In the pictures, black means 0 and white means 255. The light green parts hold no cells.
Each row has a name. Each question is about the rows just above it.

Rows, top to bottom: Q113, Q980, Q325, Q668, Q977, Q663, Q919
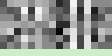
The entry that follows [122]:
[98]
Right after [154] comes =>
[168]
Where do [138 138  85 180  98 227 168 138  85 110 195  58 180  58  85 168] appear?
Q325
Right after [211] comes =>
[42]

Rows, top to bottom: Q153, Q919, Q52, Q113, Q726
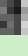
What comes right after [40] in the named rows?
[197]
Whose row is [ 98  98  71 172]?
Q52
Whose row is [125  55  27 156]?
Q919
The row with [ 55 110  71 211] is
Q113
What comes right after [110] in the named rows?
[71]

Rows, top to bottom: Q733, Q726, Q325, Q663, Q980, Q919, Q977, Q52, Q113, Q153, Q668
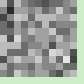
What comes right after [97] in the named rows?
[82]
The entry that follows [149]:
[109]
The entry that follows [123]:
[161]
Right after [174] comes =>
[109]

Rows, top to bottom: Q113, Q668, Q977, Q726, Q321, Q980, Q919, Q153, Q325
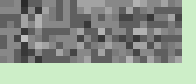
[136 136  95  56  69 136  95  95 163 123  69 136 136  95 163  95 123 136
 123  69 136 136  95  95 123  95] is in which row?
Q153
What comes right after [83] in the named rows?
[151]
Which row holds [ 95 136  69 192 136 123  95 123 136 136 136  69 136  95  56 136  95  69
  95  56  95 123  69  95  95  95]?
Q980
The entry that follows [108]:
[123]
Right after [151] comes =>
[108]

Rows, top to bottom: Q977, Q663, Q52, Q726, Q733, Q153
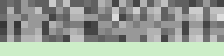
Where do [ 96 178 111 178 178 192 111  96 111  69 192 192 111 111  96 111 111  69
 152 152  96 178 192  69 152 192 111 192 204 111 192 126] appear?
Q153
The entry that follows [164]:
[69]
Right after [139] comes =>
[126]
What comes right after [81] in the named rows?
[96]

